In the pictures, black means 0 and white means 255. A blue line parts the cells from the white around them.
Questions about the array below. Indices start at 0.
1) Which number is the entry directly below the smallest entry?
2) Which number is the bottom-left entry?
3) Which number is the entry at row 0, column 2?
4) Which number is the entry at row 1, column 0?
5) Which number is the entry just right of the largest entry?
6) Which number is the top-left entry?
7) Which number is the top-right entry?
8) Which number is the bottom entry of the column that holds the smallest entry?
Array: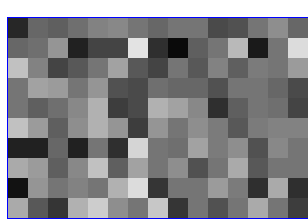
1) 117
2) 170
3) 95
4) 103
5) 47
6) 39
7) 103
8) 53

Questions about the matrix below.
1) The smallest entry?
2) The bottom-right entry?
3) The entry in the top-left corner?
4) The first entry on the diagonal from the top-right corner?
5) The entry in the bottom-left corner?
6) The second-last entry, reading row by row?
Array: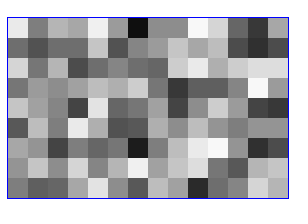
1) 15
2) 181
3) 234
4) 167
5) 126
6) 213

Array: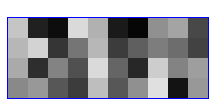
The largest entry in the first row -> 218
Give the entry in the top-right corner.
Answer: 72
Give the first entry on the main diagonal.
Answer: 197
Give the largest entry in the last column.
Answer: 158
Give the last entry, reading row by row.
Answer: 152
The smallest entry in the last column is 66
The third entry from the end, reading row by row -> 224
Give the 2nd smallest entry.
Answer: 13
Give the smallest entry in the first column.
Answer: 137
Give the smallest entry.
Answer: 6
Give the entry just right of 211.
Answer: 53
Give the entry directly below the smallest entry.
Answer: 95

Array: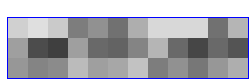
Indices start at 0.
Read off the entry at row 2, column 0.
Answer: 151
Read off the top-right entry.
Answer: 181
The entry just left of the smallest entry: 76
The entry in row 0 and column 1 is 223
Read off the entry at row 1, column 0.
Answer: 159
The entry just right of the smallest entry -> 159
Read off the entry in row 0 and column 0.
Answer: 208
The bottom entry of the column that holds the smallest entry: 139

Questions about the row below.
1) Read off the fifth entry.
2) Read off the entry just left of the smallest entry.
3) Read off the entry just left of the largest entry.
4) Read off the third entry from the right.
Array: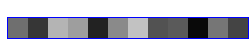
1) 34
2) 90
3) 138
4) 9

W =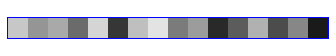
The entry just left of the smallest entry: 135
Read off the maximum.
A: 227

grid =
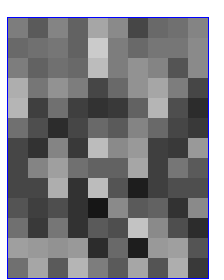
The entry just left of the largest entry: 98
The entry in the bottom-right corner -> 57
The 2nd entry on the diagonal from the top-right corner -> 118
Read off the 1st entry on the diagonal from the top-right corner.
132
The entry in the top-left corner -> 125
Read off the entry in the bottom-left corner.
112
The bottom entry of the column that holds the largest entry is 125
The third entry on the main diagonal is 112
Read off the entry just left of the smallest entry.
50
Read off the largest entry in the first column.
181
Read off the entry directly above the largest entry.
166
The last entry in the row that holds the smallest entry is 138
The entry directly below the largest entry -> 188
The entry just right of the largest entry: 125
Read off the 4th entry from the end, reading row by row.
166
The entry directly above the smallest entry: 188
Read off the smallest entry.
22
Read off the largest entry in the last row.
181
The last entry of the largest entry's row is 138
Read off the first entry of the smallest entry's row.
84
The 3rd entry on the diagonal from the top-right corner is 132
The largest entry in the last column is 153
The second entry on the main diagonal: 112
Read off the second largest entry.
195
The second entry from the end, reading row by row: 174

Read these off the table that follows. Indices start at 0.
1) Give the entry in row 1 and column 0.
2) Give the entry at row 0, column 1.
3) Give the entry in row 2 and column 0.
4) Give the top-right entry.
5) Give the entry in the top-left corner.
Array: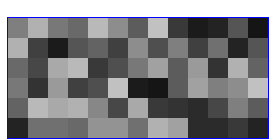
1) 177
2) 177
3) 105
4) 21
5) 127

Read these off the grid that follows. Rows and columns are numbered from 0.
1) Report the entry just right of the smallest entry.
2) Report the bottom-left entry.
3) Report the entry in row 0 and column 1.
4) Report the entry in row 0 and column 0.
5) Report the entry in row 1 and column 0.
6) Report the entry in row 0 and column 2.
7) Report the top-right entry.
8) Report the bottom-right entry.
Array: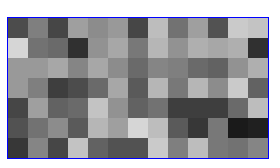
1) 32
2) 55
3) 127
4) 76
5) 214
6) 70
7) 195
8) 133

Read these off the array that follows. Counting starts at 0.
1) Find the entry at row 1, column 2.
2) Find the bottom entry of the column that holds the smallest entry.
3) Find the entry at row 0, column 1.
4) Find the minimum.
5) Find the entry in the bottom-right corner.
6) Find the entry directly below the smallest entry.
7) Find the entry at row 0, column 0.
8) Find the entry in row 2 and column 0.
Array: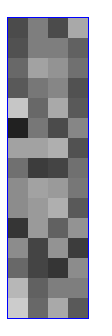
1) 126
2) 204
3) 126
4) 33
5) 89
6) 162
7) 75
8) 104

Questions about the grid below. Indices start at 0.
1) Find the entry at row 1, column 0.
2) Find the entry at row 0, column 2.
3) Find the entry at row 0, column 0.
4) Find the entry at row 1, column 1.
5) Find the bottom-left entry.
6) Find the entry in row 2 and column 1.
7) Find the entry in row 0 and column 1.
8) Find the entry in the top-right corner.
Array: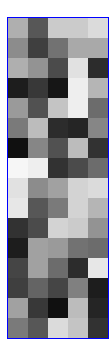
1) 140
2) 203
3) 175
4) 63
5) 122
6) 147
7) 87
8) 219
